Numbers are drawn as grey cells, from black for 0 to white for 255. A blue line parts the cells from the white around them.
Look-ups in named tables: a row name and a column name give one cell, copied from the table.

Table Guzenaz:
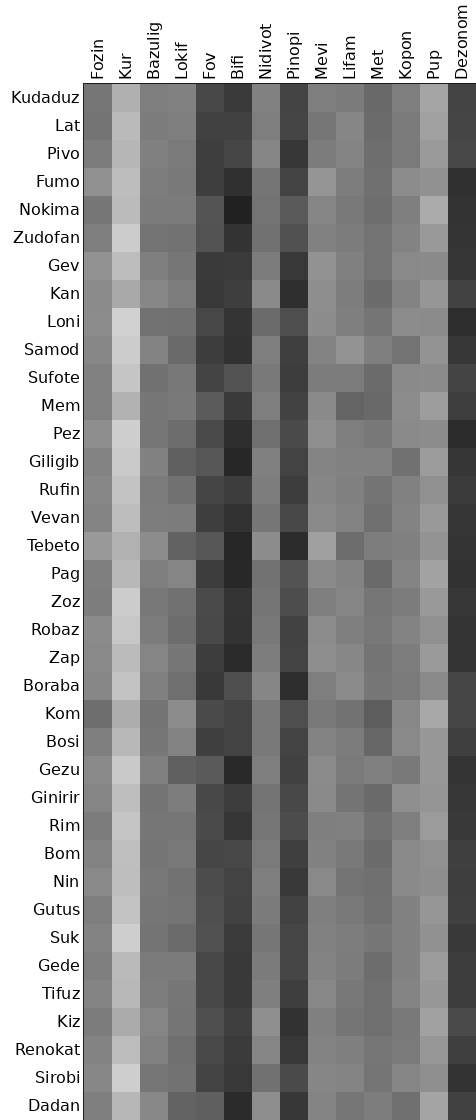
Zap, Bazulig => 133
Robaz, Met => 120
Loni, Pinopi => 78
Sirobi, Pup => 143
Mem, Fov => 91
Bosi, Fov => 63
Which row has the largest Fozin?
Tebeto

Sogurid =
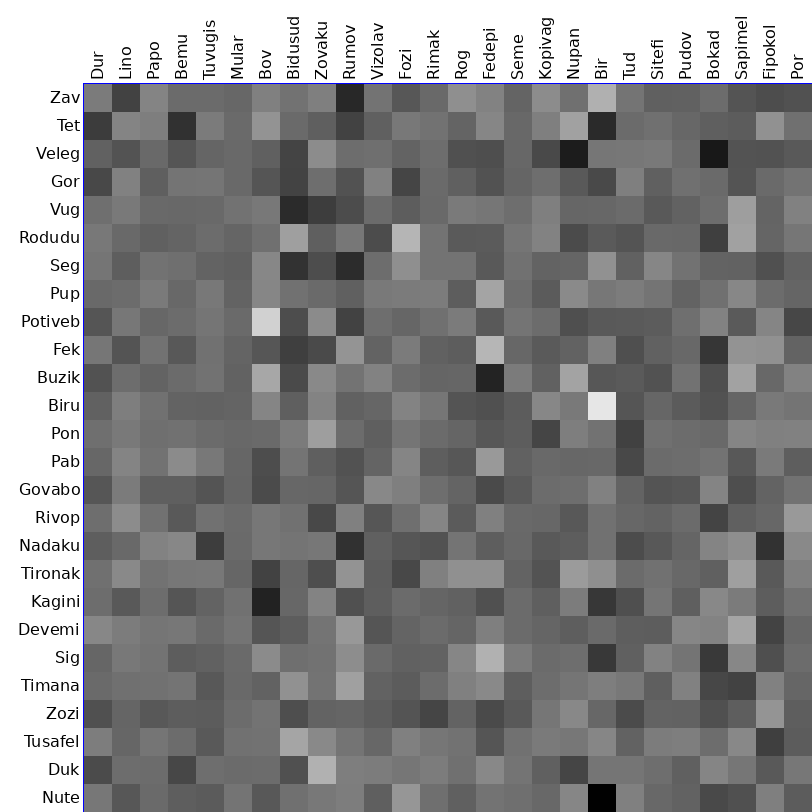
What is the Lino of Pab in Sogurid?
132
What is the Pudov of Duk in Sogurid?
96
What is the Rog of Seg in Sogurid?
115
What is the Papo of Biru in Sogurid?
113
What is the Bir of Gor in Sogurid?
73
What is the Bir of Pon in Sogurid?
114
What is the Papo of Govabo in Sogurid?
95
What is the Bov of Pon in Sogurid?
106
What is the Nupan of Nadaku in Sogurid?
93
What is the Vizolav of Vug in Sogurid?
107

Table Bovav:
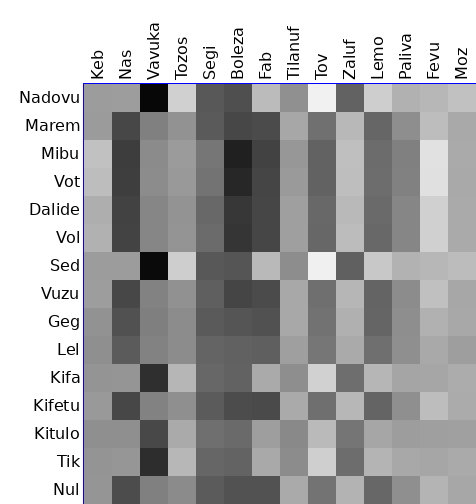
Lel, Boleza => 97
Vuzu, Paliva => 140
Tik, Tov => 207
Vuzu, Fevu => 192
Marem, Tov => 112
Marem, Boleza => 71
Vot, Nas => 62
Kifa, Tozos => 182
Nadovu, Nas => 157
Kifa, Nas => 149

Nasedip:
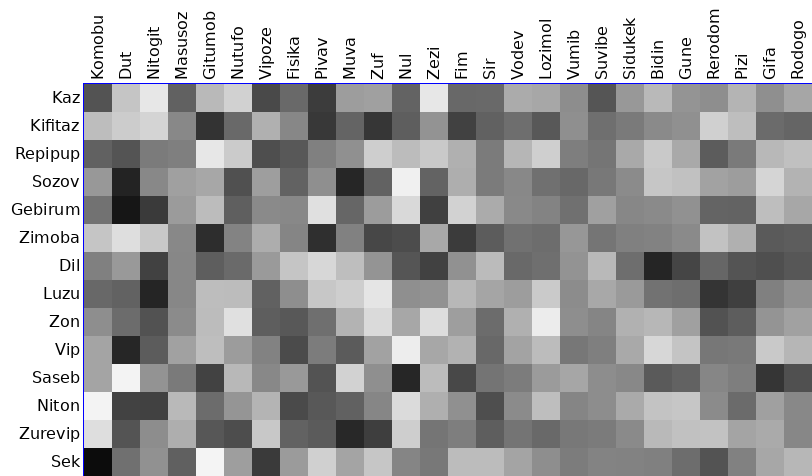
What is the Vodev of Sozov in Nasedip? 136
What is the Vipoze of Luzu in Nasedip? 97
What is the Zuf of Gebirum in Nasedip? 156
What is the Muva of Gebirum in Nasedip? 102
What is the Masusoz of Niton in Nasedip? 185
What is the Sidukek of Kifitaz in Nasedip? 122
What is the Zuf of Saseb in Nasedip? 143
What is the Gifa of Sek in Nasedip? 167
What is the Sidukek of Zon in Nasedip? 177
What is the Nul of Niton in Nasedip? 219
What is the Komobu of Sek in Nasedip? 12
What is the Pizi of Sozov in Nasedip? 157
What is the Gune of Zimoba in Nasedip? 138
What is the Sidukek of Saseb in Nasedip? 136
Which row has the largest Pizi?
Kifitaz

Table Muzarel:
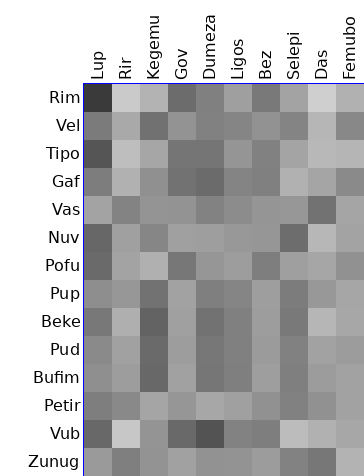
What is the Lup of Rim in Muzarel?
58
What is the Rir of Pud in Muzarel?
161
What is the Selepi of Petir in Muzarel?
129
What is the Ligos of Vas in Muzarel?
140
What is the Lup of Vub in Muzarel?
104
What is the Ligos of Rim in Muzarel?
159
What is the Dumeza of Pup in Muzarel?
127
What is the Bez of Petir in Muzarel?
145
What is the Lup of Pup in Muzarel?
142
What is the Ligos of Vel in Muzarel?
133
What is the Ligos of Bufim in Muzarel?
127

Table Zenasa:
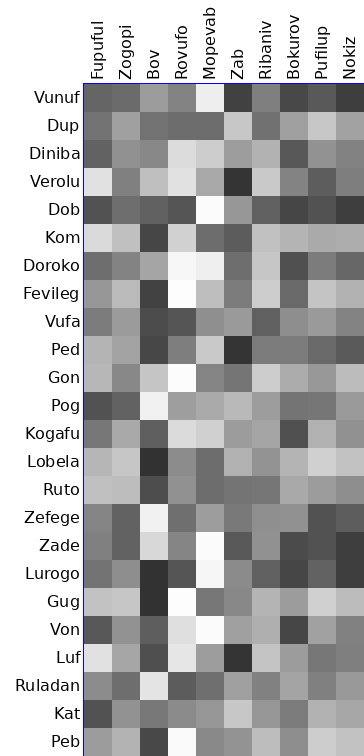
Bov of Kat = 120
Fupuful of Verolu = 225
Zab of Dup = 199
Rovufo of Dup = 109
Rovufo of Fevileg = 253
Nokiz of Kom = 173
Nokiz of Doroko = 103
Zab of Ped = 52
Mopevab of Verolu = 168
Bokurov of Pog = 116
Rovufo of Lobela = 140

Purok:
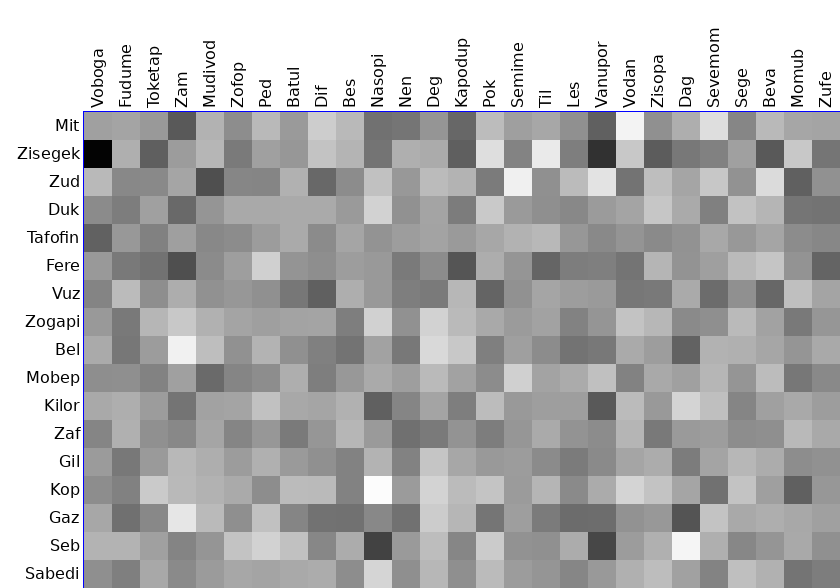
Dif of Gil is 144
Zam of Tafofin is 159
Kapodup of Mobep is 162
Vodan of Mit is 243
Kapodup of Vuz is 183
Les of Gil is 123
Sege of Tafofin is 152
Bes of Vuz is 174
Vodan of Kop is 212
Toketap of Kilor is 156
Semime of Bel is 159
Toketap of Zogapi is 182
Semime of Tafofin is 178
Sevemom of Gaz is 195
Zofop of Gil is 156
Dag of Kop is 165
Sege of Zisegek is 160
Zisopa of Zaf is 121

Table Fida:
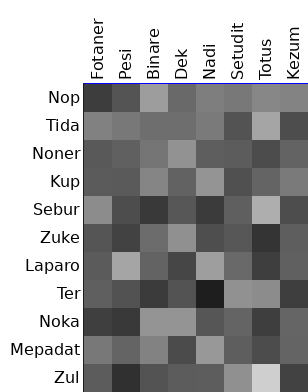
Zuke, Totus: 52
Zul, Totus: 207
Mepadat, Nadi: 152
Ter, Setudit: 145
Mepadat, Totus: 76
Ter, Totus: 140
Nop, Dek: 105
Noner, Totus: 76
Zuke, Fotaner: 85
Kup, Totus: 100
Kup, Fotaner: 91
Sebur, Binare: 57
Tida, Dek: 110
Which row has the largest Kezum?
Nop

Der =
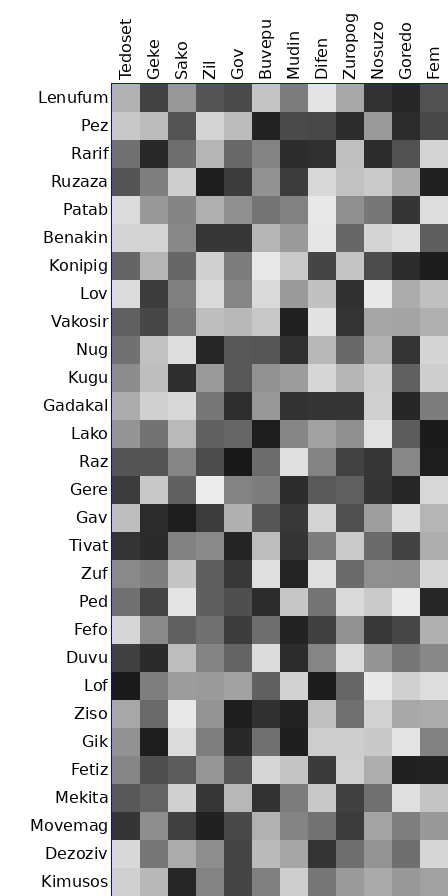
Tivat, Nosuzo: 107
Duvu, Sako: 189
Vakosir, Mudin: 33
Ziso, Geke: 106
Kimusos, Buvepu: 128
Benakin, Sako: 136
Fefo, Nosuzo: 56
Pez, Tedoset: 200
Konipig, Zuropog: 196
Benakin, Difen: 229
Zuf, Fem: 214
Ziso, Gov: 30
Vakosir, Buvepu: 200
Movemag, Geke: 142
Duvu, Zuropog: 219
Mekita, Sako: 208
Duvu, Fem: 136
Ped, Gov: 79
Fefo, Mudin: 35
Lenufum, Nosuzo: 50

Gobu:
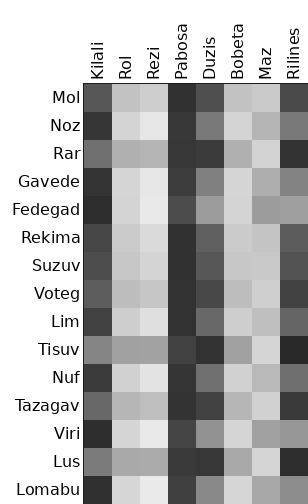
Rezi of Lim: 223
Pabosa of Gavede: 60
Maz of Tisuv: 213
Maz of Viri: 161
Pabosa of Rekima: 49
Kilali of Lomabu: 48
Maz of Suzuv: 200
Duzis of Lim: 104
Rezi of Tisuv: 162
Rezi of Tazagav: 190
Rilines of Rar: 51
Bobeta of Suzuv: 199
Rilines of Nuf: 111
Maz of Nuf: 185
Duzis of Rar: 59
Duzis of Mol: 79
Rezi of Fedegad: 233
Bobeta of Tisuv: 161
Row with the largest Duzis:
Fedegad

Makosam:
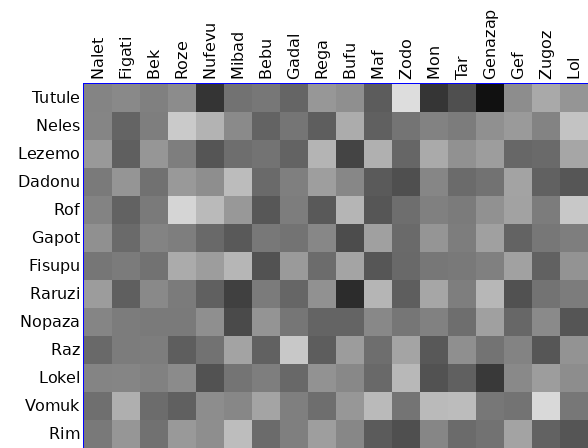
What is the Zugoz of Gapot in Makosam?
119
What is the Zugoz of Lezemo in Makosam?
106
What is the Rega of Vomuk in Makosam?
110
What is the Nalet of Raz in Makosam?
105
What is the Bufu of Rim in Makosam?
135
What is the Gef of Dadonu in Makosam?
163
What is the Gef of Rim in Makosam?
163
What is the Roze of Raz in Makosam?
94
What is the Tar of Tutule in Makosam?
79
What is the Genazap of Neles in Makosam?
144
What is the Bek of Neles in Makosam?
126

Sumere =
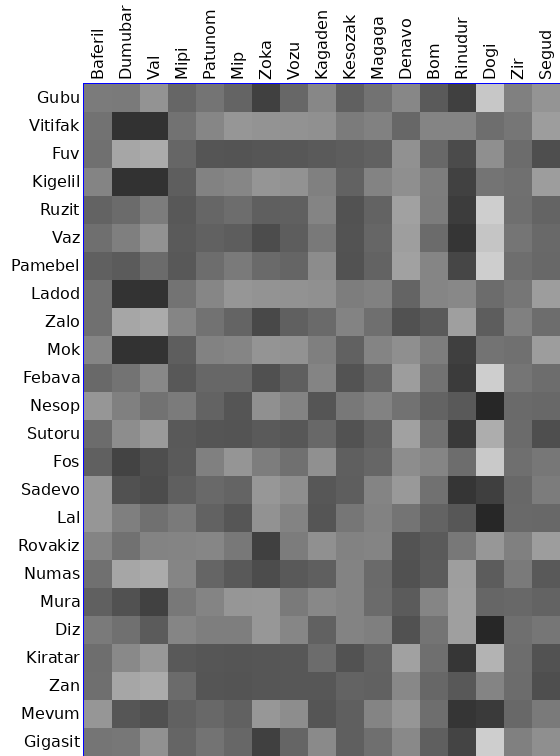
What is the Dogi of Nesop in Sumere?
39
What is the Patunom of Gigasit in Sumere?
115
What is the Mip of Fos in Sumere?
149
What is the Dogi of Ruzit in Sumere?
206
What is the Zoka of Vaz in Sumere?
76
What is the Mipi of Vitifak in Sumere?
114
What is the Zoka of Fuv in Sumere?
86
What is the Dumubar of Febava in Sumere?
115

